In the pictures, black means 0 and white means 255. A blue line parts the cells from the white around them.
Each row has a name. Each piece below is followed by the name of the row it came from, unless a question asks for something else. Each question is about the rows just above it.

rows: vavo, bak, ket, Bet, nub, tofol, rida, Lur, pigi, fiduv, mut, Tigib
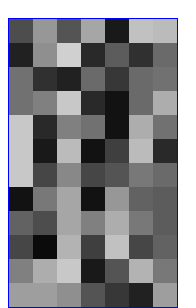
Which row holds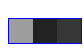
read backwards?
Tigib
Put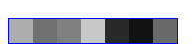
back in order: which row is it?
Bet
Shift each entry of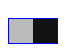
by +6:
[193  24]
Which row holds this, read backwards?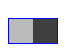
tofol
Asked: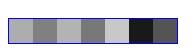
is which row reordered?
mut
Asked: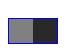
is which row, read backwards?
nub

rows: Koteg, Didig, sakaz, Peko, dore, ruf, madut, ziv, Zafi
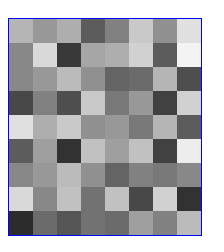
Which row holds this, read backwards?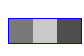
Peko
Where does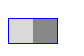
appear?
ziv
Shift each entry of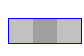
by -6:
[187 153 187]
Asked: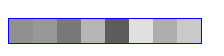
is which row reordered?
dore

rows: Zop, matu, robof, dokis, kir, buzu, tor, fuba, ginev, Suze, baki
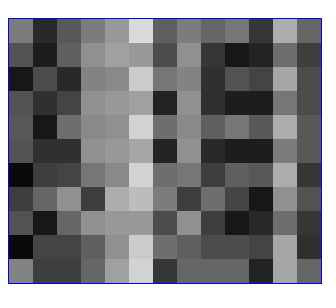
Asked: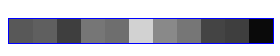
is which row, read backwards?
tor
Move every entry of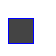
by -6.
[62]
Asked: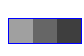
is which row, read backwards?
baki

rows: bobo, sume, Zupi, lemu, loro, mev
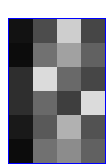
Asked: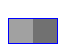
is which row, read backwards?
sume
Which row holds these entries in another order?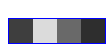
lemu

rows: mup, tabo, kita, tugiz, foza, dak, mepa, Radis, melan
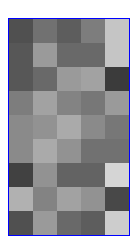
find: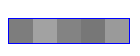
tugiz
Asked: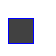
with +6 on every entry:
[71]
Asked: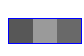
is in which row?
tabo
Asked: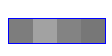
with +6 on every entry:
[131 168 137 125]

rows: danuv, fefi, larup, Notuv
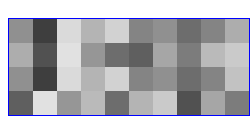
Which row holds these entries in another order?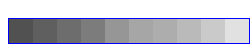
fefi
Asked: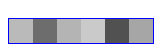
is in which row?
Notuv
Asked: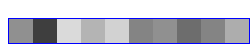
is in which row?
danuv
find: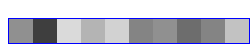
larup

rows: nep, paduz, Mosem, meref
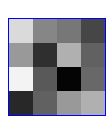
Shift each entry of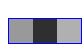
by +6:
[159  53 182]
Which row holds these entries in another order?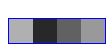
meref
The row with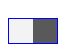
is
Mosem
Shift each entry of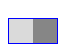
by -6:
[212 128]
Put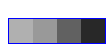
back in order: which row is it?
meref
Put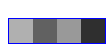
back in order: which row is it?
paduz

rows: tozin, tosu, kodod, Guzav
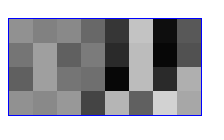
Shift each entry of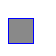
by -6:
[131]
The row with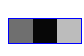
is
kodod
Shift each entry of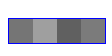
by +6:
[123 165 102 129]
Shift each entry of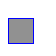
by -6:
[139]
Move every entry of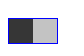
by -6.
[ 48 189]
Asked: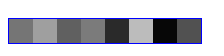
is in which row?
tosu
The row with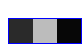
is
tosu

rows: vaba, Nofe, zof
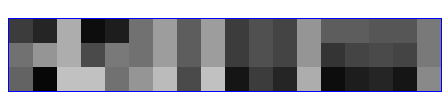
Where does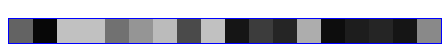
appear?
zof
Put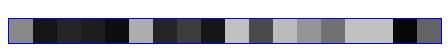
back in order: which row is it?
zof
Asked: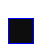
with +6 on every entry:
[19]
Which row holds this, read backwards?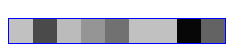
zof
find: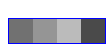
zof

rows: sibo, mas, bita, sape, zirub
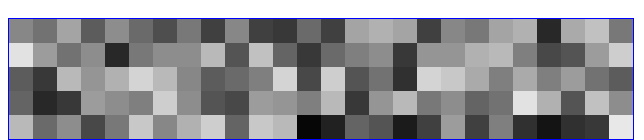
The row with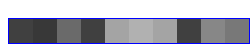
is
sibo
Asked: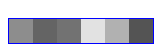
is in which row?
sape
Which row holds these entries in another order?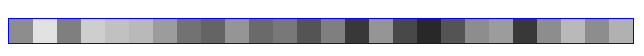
mas
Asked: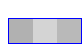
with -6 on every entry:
[171 206 179]

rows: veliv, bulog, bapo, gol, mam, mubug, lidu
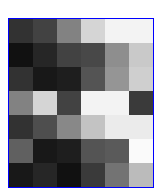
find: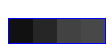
bulog
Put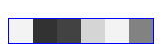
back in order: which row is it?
veliv
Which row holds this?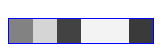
gol
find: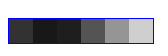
bapo

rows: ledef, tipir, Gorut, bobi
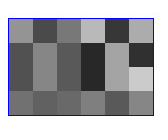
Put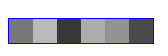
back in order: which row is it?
ledef
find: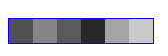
Gorut
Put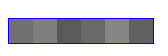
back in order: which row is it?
bobi
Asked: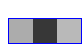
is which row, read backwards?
ledef

